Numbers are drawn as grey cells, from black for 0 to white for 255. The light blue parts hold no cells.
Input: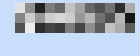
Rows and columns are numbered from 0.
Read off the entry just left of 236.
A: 81
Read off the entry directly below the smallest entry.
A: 91
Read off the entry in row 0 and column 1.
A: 142
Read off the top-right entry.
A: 172
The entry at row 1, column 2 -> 152
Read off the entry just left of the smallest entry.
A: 182
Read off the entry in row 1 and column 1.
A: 205
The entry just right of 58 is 124

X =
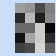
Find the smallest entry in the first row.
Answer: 74
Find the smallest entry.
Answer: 8
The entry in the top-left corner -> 157
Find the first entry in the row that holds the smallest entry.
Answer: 105
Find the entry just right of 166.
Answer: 204
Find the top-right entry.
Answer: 126
